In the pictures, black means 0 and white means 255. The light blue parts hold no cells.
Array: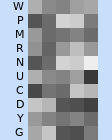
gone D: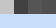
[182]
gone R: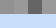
[190]

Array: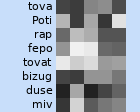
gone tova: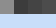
[133]
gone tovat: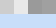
[219]
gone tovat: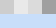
[154]
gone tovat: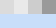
[160]
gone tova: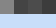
[141]

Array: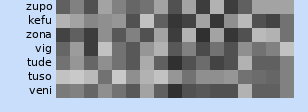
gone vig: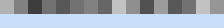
[74]
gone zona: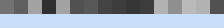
[129]
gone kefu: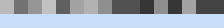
[135]
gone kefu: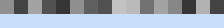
[150]
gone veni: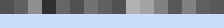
[122]
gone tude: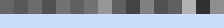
[171]
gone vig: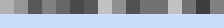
[156]

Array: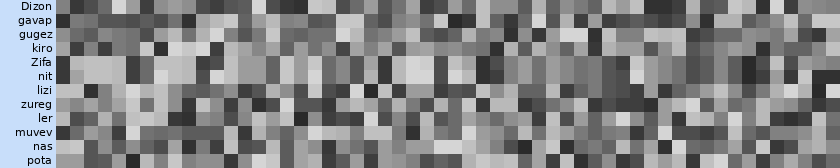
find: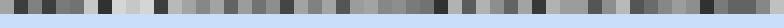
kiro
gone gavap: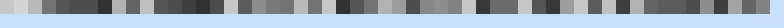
[42]
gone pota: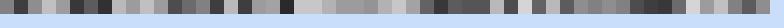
[171]
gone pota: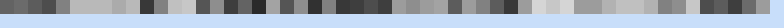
[148]
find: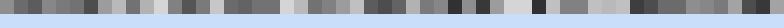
gugez
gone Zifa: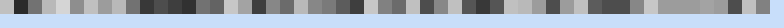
[205]
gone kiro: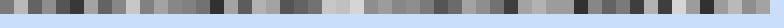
[69]

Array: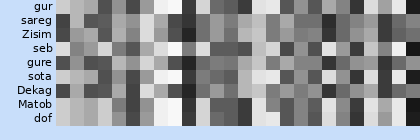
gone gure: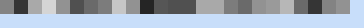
[118]
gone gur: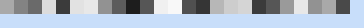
[161]
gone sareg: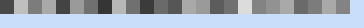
[45]
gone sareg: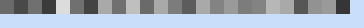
[45]
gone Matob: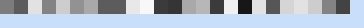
[138]
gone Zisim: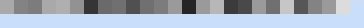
[98]
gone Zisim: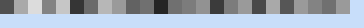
[175]

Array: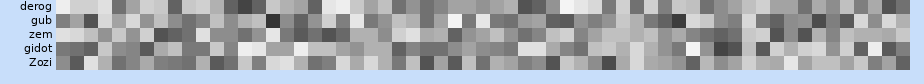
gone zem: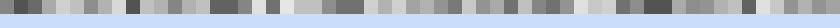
[90]
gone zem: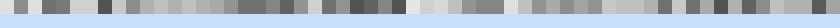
[105]
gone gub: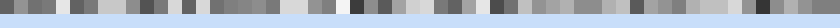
[155]
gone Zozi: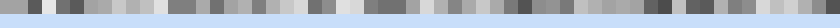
[184]

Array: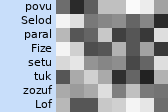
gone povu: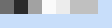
[94]
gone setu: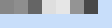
[216]
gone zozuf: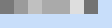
[127]
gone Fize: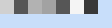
[78]
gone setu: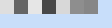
[148]

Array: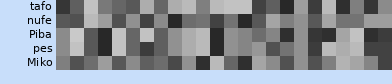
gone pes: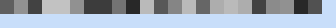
[151]
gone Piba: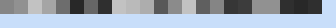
[201]
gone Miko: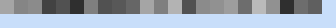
[73]
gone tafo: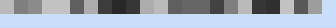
[121]
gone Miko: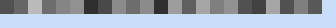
[179]

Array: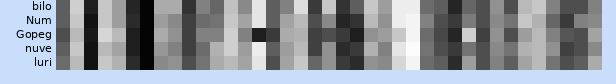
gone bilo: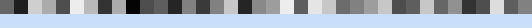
[193]
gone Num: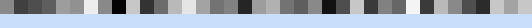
[123]
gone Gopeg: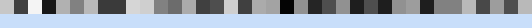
[86]
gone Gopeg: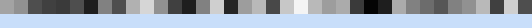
[24]
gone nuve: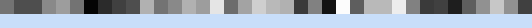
[151]
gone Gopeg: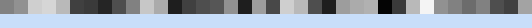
[24]
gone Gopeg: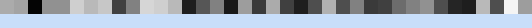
[72]

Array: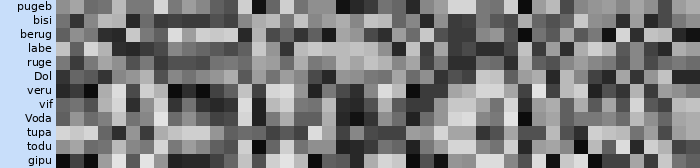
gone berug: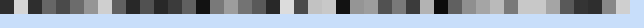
[26]
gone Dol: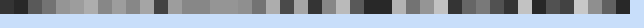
[108]
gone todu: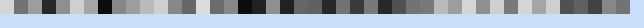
[179]
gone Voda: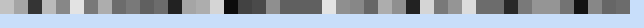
[127]
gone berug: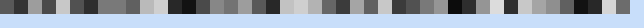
[26]

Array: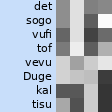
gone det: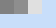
[136]
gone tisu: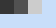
[168]
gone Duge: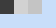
[190]
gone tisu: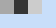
[81]

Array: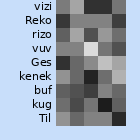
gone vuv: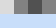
[117]
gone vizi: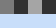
[117]
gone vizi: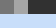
[123]

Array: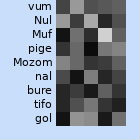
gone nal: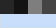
[74]
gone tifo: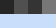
[32]
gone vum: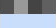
[88]
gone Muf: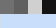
[46]
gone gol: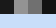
[139]

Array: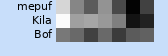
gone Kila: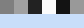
[166]
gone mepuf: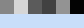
[73]
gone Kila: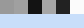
[127]
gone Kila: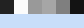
[160]
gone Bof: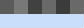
[97]
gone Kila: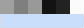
[166]

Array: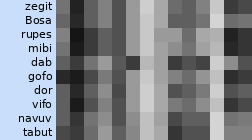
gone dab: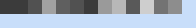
[67]
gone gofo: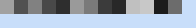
[148]
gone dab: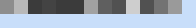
[89]
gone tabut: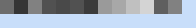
[135]
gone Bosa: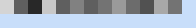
[102]
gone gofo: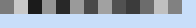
[46]

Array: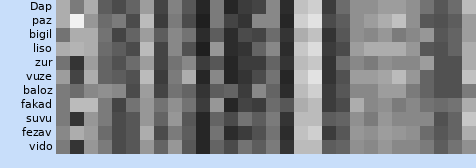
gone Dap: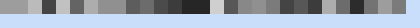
[130]
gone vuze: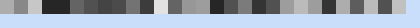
[165]
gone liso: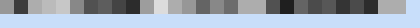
[180]

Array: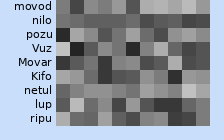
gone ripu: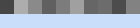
[62]
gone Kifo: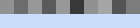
[48]

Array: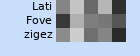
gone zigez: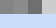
[42]
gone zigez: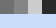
[140]
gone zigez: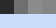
[205]
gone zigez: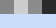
[111]
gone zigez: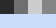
[140]

